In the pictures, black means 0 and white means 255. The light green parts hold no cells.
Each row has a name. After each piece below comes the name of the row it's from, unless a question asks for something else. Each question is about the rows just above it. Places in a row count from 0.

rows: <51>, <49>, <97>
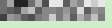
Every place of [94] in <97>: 3 10
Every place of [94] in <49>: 1 5 12
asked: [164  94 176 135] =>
<97>
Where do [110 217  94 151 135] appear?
<49>
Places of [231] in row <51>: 7 8 12 14

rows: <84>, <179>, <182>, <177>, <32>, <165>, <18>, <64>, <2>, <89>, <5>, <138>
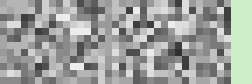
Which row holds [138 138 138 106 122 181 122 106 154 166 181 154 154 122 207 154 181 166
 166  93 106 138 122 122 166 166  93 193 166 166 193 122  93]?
<138>
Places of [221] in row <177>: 1 2 11 18 22 25 26
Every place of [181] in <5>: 0 6 11 12 24 31
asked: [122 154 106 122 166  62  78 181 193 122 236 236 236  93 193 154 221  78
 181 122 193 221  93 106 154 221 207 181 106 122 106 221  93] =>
<32>
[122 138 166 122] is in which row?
<165>
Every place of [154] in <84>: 4 7 10 15 17 19 21 27 29 30
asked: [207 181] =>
<32>

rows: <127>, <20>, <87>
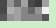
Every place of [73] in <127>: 0 4
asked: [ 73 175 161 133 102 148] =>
<20>
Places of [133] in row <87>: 3 4 5
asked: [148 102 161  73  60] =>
<127>

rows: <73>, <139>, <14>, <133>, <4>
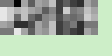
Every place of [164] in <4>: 3 5 12
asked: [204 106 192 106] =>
<14>
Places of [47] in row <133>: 2 3 11
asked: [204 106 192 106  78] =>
<14>
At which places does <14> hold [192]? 3
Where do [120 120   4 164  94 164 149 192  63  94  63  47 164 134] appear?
<73>
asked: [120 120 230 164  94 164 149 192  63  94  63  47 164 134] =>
<4>

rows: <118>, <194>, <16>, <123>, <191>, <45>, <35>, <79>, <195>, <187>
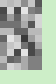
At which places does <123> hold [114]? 0 1 2
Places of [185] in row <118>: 1
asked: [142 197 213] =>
<35>
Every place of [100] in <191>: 2 3
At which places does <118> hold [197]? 0 2 4

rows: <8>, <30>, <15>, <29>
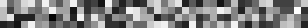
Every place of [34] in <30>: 16 34
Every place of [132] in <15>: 5 14 17 26 33 35 40 42
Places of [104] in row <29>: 10 12 19 20 34
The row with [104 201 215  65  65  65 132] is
<8>
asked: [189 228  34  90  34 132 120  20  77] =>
<8>
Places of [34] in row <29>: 0 11 17 26 35 43
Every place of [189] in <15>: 0 25 34 38 41

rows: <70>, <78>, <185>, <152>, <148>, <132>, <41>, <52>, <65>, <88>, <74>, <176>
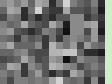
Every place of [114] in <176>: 0 4 6 9 11
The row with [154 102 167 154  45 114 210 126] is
<70>
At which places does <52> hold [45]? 12 13
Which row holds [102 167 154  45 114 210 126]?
<70>
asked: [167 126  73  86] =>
<65>
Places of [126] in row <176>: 2 3 5

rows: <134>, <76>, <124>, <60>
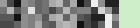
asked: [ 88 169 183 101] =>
<124>
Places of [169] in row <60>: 5 8 10
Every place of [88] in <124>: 0 1 6 11
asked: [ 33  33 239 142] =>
<124>
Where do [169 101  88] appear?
<60>
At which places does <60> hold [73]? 0 1 12

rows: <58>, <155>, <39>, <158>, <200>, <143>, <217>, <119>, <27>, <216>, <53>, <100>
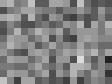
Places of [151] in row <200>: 6 11 12 13 15
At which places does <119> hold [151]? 0 4 6 10 12
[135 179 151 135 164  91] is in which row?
<200>

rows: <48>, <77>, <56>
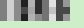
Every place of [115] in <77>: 6
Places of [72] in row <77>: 3 8 9
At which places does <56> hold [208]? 1

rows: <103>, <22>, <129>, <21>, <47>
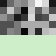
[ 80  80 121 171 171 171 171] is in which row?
<21>
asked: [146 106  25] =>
<129>
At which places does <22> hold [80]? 7
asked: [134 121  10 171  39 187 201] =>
<47>
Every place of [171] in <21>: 3 4 5 6
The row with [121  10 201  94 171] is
<22>

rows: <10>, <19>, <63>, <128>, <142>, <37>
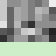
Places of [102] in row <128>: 1 3
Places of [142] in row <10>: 1 2 6
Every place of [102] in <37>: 1
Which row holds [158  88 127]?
<37>

